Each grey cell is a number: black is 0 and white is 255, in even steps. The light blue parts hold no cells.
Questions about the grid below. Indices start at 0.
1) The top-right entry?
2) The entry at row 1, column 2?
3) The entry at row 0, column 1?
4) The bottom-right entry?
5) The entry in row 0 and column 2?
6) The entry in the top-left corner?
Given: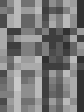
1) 49
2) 186
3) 142
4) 49
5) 186
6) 89

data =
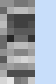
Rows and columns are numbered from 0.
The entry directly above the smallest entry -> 105
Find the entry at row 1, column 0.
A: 105
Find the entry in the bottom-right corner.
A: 201
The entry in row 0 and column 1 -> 144
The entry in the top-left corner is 144
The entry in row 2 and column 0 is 173
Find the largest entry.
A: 229
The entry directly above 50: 89
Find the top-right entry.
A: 132
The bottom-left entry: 213
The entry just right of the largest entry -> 118
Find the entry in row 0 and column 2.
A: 118

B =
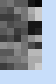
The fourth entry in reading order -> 89
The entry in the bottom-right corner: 200
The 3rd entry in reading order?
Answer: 89
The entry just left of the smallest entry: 22
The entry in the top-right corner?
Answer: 8
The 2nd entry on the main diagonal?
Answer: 76
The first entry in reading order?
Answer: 105
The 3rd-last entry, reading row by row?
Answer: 105
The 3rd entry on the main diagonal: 76
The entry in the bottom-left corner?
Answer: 60
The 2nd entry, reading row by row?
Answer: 117

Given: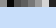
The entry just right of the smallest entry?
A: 79
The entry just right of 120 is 157

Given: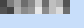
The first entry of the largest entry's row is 83
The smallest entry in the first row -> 68
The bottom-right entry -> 109
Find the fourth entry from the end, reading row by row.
138
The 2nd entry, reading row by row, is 125

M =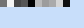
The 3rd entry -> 72
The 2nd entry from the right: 213
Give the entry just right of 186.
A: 156

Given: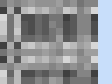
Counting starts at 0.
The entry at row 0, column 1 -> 146
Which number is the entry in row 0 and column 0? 116
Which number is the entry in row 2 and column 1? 116
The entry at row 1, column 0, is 63
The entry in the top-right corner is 132
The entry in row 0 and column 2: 132
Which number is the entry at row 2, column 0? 214
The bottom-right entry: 89
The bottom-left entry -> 201
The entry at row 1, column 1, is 171

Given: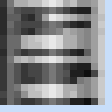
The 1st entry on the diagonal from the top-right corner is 202
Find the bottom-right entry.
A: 190
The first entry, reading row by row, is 55
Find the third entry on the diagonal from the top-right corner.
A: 133
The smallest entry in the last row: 15
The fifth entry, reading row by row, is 190
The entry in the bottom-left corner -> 55
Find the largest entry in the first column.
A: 70
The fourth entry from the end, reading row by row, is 31
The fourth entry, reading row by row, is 174
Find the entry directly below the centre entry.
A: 232
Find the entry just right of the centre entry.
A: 95
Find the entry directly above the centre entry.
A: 232
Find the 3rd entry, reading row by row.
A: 174

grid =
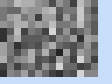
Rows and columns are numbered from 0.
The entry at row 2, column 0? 120
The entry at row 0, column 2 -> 188
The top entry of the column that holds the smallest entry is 147
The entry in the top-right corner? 105
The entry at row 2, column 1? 160
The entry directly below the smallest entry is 160
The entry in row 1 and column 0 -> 120
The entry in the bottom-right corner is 134
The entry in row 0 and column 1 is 134
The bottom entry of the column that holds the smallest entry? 49
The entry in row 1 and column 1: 105
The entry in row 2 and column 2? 174
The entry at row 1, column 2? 105
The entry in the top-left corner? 147
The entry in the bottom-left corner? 49

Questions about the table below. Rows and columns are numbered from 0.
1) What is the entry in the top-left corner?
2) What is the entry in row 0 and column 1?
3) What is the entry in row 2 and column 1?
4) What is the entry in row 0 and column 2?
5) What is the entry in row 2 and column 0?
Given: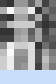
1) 65
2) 51
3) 51
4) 151
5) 65
